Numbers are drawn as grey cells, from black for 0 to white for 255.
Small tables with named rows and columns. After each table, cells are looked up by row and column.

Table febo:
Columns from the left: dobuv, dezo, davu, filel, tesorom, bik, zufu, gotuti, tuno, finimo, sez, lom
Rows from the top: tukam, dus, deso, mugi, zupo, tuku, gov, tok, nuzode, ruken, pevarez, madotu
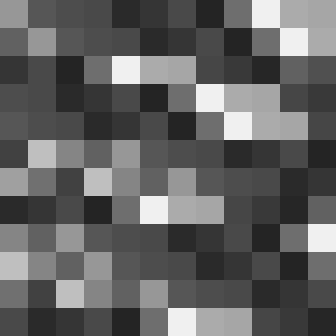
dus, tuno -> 36
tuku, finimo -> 53
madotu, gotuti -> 171
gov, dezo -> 112
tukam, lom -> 166
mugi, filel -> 53
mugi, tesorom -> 73
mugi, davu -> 42
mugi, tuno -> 171
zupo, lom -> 70
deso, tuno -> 57
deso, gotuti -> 70
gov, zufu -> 151
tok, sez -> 38
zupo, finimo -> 171
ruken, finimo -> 73

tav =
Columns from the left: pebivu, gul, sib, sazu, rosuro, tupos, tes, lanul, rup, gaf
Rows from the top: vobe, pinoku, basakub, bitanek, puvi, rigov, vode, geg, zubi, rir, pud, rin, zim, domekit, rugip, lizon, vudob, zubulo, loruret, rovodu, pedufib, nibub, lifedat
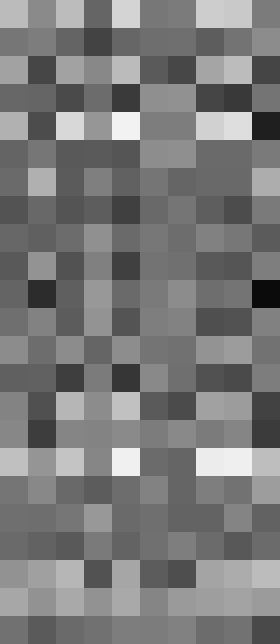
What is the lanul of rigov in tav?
106
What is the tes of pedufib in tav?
78
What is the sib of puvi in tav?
216
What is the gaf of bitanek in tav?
116
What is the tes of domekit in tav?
111
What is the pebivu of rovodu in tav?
106
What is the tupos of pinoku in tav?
110
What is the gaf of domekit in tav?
125
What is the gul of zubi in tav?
96
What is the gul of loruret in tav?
110
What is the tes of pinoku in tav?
111
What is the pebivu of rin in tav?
111
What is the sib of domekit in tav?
62
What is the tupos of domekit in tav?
137
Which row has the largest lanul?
vudob

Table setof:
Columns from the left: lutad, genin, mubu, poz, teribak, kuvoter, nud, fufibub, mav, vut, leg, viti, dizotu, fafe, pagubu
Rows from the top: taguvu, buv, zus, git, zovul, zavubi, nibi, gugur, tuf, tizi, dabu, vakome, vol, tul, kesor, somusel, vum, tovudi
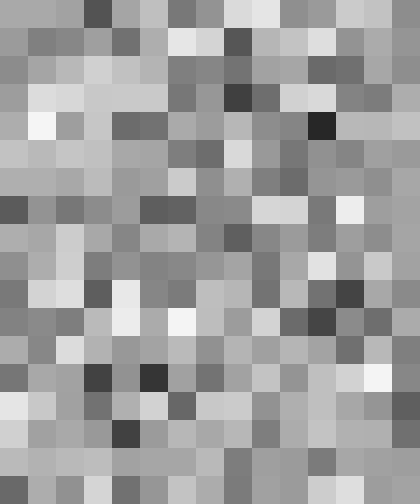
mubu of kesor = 161
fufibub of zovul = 156
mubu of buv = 135
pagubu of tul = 135
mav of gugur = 138
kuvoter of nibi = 160
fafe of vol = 184
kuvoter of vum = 166
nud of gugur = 98
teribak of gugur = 156
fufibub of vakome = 189
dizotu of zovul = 184
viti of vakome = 69
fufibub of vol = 145
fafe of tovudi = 157
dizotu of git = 131
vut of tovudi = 161
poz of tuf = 168

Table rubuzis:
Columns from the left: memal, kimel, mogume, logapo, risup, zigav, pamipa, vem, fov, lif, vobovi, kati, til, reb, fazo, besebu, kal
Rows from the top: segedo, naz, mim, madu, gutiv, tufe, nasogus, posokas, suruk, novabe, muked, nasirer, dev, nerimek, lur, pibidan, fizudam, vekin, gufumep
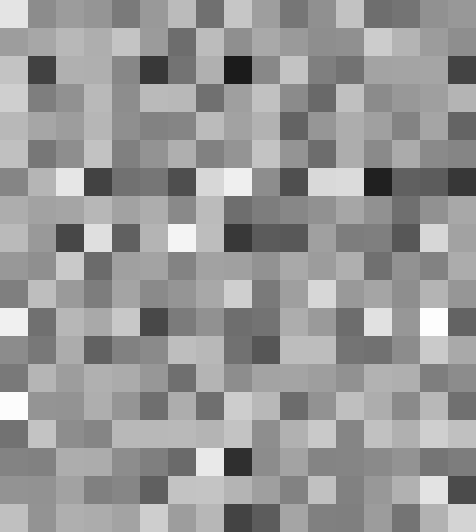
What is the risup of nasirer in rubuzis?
200
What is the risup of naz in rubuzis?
196
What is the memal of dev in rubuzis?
140
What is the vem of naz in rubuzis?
188
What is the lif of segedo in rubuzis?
158
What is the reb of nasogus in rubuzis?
32
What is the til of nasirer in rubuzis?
109
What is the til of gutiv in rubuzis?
173
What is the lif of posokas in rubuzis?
125
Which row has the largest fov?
nasogus

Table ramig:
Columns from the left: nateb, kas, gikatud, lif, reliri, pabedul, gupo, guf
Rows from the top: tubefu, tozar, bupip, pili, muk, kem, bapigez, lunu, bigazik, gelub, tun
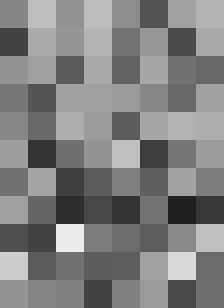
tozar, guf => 169
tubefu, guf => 179
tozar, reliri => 115
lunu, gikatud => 45
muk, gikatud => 173
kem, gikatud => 111
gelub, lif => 92
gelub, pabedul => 161
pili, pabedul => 134
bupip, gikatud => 90

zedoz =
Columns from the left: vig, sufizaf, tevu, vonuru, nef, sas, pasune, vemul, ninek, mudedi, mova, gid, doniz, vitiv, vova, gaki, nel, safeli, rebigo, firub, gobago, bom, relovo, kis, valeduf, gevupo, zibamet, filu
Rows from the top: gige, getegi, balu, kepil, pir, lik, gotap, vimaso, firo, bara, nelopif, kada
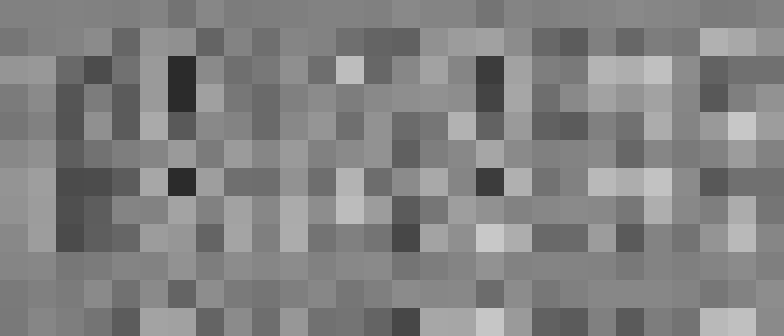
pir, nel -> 178
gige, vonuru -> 129
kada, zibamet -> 192
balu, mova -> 143
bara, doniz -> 136
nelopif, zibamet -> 130
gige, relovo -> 137
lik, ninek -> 155
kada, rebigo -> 154
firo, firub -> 105
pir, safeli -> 98
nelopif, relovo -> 135
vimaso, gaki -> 118
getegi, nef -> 102
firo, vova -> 71

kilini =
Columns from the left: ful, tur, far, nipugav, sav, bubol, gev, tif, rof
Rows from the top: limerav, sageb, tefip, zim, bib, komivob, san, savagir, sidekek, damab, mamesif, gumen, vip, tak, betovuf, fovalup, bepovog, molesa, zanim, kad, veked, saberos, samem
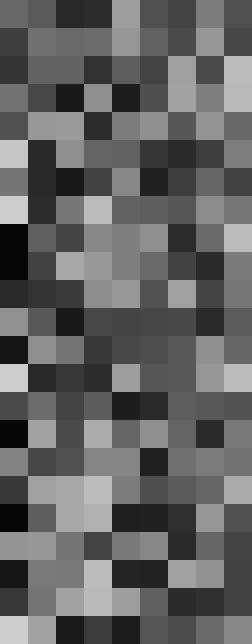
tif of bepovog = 124
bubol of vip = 78
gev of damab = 67
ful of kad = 148
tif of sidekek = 107
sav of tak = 158
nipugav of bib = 45
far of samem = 26
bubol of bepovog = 33
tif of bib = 147
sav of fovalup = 103
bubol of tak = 86
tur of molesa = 161
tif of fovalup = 43
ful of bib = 80
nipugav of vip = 56
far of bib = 154

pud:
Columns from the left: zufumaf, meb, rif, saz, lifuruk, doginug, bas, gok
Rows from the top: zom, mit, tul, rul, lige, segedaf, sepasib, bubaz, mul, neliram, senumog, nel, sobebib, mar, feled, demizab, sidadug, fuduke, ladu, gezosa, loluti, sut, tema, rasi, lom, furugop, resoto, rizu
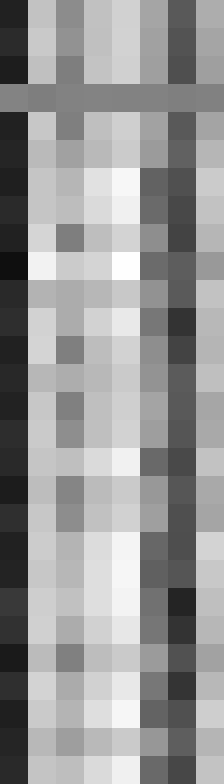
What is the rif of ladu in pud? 141
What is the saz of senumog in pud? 183
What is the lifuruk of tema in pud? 231
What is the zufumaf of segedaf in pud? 37
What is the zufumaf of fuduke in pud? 28
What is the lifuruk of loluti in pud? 246
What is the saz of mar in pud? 184
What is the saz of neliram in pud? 212
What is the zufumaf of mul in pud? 33
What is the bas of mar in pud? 91
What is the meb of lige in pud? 199
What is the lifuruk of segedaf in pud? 203

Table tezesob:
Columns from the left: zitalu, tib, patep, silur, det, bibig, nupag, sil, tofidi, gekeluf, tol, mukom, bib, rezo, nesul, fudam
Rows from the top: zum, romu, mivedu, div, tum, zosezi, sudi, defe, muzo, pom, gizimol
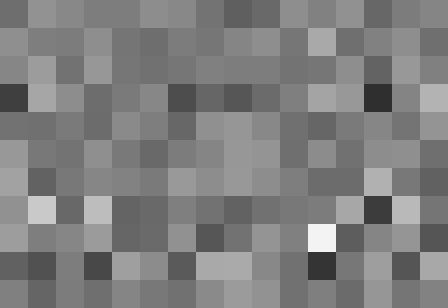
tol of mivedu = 115
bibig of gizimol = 120
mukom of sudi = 108
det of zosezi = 121
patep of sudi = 120
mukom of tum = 102
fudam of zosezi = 111
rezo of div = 47
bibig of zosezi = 105
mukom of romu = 169
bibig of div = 135
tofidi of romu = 133
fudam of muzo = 85
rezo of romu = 129
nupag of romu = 124
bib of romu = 111
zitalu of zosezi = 152
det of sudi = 130
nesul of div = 132
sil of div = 102

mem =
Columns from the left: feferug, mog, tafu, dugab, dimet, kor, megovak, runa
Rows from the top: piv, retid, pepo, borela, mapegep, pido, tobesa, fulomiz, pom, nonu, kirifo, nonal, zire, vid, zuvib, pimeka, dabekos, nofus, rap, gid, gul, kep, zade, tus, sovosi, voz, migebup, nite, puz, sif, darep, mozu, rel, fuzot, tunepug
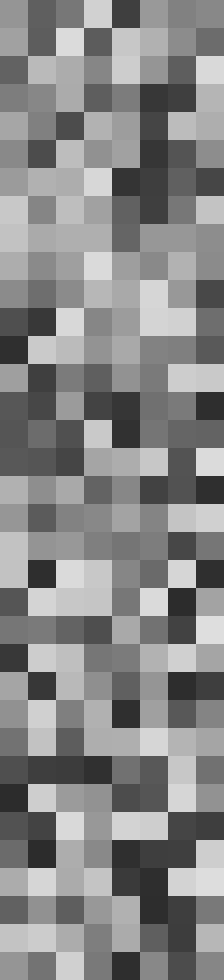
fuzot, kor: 95
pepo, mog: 186
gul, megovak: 214
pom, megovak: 151
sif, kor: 206
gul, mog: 46
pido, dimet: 161
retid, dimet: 199
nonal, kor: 212
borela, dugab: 94
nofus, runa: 47
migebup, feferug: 114
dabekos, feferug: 88
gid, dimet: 117
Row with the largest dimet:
sif

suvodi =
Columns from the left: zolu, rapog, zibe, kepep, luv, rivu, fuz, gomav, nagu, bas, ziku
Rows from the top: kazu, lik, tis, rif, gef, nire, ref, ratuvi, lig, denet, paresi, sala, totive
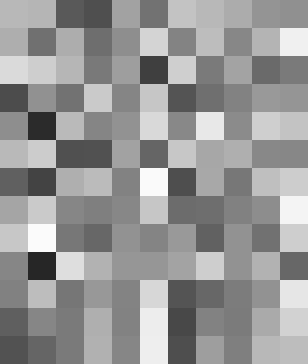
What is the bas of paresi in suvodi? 146
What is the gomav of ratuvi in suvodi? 110
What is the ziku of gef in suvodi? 195
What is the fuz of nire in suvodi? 199
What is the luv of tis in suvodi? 158
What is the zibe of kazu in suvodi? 89
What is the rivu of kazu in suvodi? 114
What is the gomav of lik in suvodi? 189
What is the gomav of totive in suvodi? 158
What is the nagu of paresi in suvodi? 124
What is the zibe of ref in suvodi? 175
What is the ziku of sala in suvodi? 210

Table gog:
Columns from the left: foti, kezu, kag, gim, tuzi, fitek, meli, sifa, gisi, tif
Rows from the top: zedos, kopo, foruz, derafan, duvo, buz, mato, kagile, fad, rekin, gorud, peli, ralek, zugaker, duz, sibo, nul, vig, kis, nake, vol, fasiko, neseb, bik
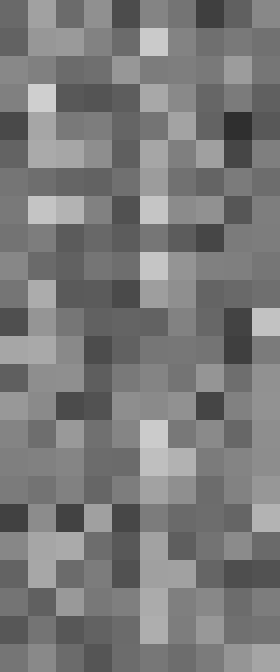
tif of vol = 82
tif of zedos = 136
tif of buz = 127
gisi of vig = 130
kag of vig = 129
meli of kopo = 131
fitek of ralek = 118
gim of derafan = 84
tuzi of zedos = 76
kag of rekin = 97

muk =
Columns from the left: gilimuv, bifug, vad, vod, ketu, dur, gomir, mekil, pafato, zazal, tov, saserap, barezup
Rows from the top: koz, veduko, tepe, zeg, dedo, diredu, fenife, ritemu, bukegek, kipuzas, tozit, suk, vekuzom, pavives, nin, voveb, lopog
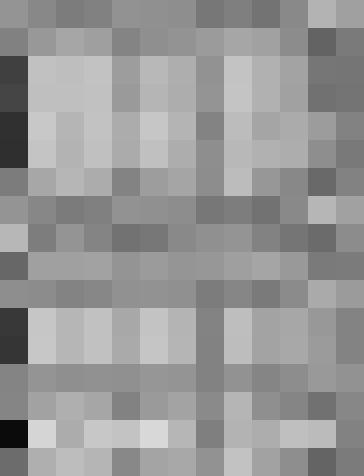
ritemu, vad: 123
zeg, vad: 191
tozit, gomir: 144
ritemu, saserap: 182
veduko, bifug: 152
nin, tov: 133
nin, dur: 154
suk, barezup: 131
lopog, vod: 181
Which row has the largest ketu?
voveb

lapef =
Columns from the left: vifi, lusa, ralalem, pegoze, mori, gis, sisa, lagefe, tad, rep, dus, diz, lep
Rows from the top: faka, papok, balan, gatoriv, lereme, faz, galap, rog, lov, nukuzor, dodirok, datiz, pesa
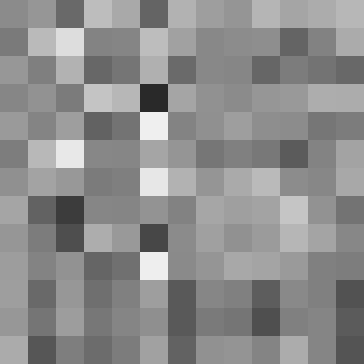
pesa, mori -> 124
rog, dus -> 197
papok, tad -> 140
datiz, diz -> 133
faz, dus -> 91
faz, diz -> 131
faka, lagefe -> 158
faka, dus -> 165
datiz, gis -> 143
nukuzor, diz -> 128
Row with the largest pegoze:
gatoriv

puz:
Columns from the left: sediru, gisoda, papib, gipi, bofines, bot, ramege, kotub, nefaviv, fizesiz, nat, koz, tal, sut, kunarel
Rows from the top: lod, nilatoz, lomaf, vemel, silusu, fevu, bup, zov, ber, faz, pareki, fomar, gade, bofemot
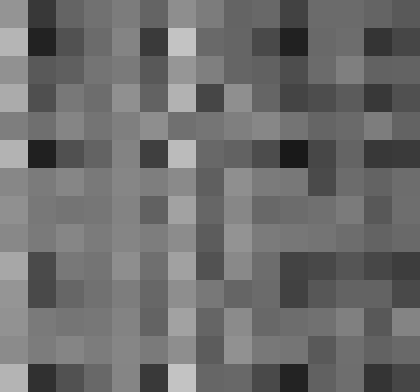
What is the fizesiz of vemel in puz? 101
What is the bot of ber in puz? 125
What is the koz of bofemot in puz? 97
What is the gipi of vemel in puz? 109
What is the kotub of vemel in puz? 70
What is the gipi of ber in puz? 123
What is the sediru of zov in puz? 144
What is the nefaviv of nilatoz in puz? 101
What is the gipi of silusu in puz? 116
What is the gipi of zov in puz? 118
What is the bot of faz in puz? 111
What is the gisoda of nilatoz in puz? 34
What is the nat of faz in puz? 67
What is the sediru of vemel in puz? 171
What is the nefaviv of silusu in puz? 127
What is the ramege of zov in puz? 162
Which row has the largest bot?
silusu

